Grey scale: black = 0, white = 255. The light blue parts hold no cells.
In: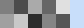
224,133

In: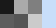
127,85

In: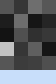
87,22,80,194

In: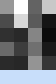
200,90,41,106

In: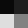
30,222

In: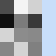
210,124,213

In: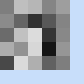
158,88,220,146,72

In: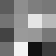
120,229,154,112

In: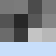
119,88,58
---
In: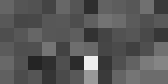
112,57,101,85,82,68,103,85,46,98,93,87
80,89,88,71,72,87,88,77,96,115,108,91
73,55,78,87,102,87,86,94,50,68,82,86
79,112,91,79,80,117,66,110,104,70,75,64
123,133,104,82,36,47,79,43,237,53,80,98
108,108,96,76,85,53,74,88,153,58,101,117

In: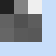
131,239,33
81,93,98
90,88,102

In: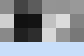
147,153,140,68,92,148
220,131,207,17,19,193
150,120,137,32,45,215

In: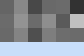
107,50,101,136,72,105
90,192,107,147,107,142
109,107,105,132,79,126

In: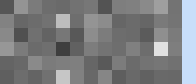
159,115,86,148,123,109,106,114,119,83,126,128,138
122,116,130,103,108,114,189,110,148,140,102,107,102
143,123,137,80,112,99,119,88,141,124,109,107,91
225,126,151,123,107,111,62,97,125,115,110,128,109
118,113,100,104,138,123,126,127,102,89,124,107,115
105,104,95,109,100,113,198,129,104,134,94,105,97

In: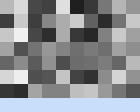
181,149,185,217,72,65,223,31,56,119
115,200,62,201,62,135,172,203,97,43
201,160,199,240,71,46,172,56,39,129
162,142,163,81,115,151,131,111,122,111
102,185,102,139,91,145,77,108,111,124
212,146,214,238,79,85,196,67,50,140
117,85,54,45,164,130,130,190,197,153

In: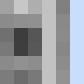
194,128,162,199,174
194,137,139,143,144
194,139,112,61,86
194,135,121,62,88
194,140,138,145,141
194,146,124,108,121

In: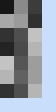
138,60,23
155,48,168
79,194,50
74,181,36
85,157,195
97,157,181
79,181,50

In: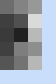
131,152,109
80,218,63
33,185,58
126,142,64
115,183,85
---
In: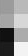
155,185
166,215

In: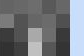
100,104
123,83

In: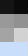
20,10
153,145

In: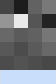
69,29
149,234

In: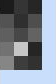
28,53
83,47

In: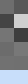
110,88
68,207

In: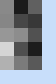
137,27
134,71

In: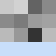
201,210
138,123
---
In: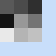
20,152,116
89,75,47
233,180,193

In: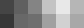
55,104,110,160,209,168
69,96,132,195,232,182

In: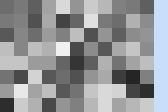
45,203,177,73,148,128,183,217,163,183,203
88,134,109,155,128,190,81,148,95,140,148
109,121,95,163,217,148,203,183,128,121,95
115,73,211,88,109,81,148,169,60,37,128
121,128,81,169,67,101,224,121,109,177,140
155,232,163,190,88,115,197,217,211,67,45
190,134,190,177,240,73,140,88,169,197,140
197,197,155,155,101,53,95,177,115,163,190

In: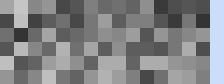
72,191,65,93,112,72,119,157,93,127,127,85,58,119,52
85,185,135,105,178,112,165,93,143,93,93,85,119,172,78
112,52,105,165,93,105,119,143,135,157,85,149,119,135,149
149,105,135,191,119,99,149,178,157,127,72,112,165,157,127
165,197,135,149,72,85,127,105,112,99,143,58,78,85,78
191,85,99,157,172,143,99,172,172,99,172,172,149,143,135

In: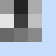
104,117,137
150,35,171
227,61,192

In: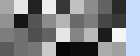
91,113,119,201,5,13,13,172,160
125,113,79,99,230,133,186,27,245
146,21,85,140,180,106,125,71,55
166,230,34,237,55,193,140,99,40

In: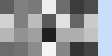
95,128,121,238,108,59,75
108,114,140,244,134,51,67
182,146,160,31,174,174,194
210,128,188,89,225,101,202
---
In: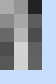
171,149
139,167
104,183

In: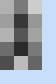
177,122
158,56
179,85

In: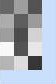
103,158
172,93
158,75

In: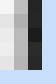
245,191
228,176
235,186

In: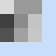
218,154
63,139
81,161

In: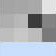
164,166
174,183
190,199
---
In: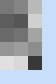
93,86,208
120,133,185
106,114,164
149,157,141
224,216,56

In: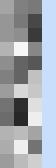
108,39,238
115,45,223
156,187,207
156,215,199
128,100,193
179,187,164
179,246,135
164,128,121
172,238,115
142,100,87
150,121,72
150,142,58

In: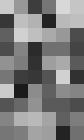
96,209,191,170,152,76
132,178,185,164,96,125
55,191,178,35,185,191
118,125,164,158,35,112
84,104,146,90,90,76
203,27,140,96,140,132
203,152,61,118,216,197
118,61,55,84,209,49
146,125,49,158,170,90
76,132,43,112,112,68

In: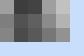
126,82,96,139,179
133,75,89,119,146
159,61,67,159,193

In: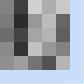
130,63,209,173,201
138,51,194,152,130
109,69,165,180,95
123,44,152,188,102
144,158,115,82,180

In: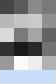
152,250,237,177
183,196,202,144
217,122,165,98
69,90,138,122
48,25,40,114

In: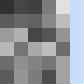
183,117,169,189,109
109,143,130,117,162
91,149,124,77,162
91,103,97,136,189
155,176,70,85,149
49,70,64,124,225

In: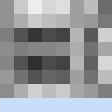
146,202,237,215,222,159,189,107
140,173,208,189,202,166,153,126
146,173,202,189,181,159,153,120
140,126,134,134,140,173,114,166
153,114,82,101,95,159,114,189
126,82,53,75,67,181,89,208
134,82,47,75,67,181,95,215

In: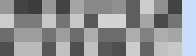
79,185,185,87,192,79,192,87,79,205,100,192,199
108,157,157,116,157,108,173,108,108,173,129,173,165
205,123,123,199,116,199,87,211,211,94,165,73,116
151,67,60,151,67,165,136,136,144,94,205,144,67
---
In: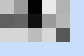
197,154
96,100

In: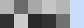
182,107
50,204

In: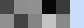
71,142
144,67

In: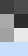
63,76
170,44

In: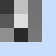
56,192
87,222

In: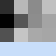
45,184
2,86

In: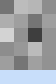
116,188
174,159

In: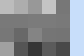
188,173
121,121

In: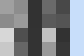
160,141
139,154
